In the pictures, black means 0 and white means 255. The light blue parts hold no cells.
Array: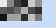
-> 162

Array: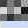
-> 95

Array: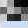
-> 31

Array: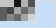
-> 106

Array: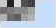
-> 95

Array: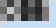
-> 168
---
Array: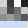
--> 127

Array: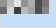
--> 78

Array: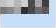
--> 107

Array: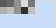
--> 49

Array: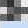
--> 118

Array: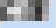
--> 62
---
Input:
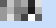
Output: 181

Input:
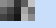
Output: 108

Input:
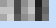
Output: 103

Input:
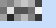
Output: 243

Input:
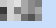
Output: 168

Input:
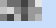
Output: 153

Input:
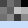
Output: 180

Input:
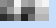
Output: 197
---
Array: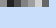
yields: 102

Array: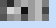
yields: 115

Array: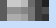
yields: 49

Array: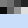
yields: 223

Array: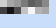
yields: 166

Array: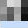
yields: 15

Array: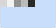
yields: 40

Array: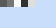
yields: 222

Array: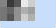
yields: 175

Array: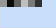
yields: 48
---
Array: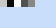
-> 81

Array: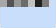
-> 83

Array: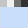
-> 111

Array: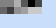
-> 61

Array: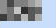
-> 60

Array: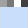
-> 120

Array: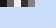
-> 50

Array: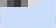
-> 84

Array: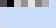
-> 80
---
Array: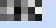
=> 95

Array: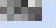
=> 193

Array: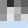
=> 154

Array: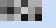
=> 174

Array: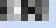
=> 103

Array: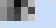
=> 140
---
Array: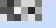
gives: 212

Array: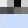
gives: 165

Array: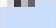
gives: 62

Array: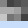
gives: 66

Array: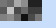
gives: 141

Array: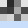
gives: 43

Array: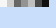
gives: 191

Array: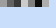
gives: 127

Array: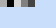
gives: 214
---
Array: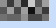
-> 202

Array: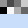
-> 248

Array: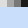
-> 222

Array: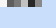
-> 246

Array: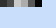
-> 202

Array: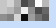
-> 252
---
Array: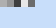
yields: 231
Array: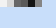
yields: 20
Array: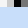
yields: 4
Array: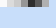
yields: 90
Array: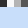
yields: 180
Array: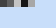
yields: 21
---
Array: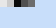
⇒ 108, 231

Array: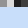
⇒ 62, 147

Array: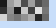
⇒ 104, 212

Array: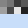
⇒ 88, 159

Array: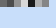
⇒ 133, 106

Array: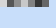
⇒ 102, 214

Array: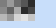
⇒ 43, 183

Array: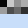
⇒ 173, 157
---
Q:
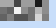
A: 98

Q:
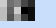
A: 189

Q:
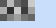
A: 88

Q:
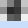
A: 228

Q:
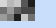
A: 155

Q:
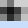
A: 133

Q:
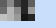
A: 193

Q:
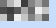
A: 197
